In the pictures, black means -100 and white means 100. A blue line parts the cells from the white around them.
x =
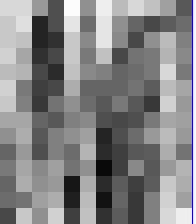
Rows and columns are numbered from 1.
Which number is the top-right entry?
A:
-32
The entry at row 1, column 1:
69
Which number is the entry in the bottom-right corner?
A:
86
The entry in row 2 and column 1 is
57
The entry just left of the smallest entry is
13
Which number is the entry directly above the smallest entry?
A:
-66
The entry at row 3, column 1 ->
57
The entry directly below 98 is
80
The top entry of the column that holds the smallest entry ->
86
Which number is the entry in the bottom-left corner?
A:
-44
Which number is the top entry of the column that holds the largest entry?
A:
98
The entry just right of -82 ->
36
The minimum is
-92
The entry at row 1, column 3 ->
19
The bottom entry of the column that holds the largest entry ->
-50
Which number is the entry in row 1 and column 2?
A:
69
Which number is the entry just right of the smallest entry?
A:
-50
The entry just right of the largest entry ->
13
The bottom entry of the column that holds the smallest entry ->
-61
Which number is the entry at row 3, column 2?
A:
52
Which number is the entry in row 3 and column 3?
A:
-71

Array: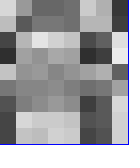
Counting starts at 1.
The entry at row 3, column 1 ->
-46
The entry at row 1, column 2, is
20
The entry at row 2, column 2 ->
-30
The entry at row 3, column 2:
43
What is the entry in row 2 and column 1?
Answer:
48
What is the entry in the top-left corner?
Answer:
69
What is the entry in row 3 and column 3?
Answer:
79
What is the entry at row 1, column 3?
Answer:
-19
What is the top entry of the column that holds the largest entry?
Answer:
-57
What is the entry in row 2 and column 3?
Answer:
-7
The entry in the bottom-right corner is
64
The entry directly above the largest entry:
74
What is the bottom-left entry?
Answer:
-46
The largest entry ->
84

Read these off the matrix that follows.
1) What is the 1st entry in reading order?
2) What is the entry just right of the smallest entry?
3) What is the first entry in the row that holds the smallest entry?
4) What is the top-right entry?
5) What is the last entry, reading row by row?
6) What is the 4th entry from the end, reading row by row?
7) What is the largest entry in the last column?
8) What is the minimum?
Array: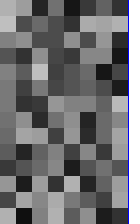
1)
39
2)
1
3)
39
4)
-61
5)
-61
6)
-28
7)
45
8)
-88

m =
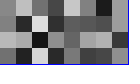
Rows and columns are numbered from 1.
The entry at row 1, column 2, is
50
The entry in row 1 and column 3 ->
-11
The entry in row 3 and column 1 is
45
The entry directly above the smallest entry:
73
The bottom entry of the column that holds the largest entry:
67
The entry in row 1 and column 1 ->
7
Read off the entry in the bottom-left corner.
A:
-11
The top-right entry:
23
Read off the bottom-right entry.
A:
12
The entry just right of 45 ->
34
